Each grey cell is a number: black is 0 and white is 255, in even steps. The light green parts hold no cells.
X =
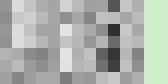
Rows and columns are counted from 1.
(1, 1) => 149
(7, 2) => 133
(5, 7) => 176
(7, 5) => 168
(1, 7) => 186
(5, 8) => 193
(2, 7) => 166
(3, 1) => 150
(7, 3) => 158
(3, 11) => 199
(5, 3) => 139
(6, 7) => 181
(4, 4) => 182
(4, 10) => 106
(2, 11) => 166
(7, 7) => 158
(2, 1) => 141
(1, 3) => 196
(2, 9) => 192
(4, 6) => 195
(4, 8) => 150
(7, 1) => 160

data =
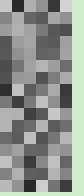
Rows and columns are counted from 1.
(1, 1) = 198
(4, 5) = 89
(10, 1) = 179
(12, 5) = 117
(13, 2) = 161
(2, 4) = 90
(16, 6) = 60
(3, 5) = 87
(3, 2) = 176
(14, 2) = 134
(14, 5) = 193
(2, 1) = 133
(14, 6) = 102
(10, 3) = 64
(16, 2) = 148
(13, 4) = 98
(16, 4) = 206
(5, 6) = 162
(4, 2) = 157
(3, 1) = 156
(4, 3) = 166
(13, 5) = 158
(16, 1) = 186
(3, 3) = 162
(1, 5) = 55
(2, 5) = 166
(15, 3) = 94

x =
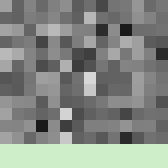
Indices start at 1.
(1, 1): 160
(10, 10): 98
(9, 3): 136
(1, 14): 118
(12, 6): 200
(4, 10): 132
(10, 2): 120
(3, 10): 140
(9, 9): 120
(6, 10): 98
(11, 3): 145
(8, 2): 90
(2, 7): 96
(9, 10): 141
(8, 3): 120
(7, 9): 97
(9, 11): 140
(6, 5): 95
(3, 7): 129
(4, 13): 92
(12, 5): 142
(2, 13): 130
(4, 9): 100
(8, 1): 96
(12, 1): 163
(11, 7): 90
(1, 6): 142
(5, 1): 185
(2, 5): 134
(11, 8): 127
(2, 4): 119
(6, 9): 118
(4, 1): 100
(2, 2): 98
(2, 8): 183
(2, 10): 104
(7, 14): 115

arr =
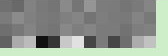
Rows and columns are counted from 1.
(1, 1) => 112
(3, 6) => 136
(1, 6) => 138
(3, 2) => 120
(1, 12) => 122
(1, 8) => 149
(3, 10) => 123
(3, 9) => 123
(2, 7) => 133
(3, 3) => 132
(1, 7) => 117
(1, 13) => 133
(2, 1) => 123
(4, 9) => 123
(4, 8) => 69
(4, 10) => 69
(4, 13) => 193

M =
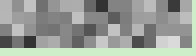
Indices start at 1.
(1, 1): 181
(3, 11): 128
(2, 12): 157
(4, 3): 51
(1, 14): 136
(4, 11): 173
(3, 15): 147
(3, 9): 125
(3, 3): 146
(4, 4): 162
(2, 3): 154
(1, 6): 172
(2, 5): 131
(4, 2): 116
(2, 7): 192
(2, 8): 136
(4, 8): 142
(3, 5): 115
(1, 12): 163
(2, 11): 125

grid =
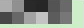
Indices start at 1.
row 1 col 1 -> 173
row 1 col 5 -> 84
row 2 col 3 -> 162

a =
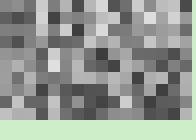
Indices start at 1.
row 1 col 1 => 134
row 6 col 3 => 141
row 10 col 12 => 138
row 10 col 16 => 180
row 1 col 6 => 180
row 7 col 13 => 174
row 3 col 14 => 156
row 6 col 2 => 176
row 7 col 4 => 125
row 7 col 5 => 118
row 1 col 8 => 183
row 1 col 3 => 113
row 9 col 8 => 84
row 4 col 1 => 106
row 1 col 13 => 140
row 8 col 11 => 144
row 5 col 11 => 167
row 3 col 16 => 108
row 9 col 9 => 68
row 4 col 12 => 129
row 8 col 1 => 155
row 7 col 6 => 127
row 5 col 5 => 205
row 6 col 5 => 223
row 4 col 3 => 129
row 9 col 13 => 64
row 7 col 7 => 180
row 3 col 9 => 217
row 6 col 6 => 134
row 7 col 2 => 113
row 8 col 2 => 135
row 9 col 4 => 102
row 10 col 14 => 87
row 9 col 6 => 95

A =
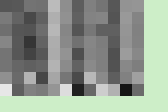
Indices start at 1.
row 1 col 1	86
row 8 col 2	95
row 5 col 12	136
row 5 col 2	87
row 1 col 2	88
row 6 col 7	98
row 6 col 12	126
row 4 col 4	99
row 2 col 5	175
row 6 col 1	116
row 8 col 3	129
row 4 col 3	53
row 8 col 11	21
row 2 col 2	99
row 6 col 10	82
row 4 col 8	134
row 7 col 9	138
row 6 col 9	127
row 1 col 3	115
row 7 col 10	94
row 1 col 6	142
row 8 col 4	123
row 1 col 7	93
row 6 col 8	138
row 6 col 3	96
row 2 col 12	132
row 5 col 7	78
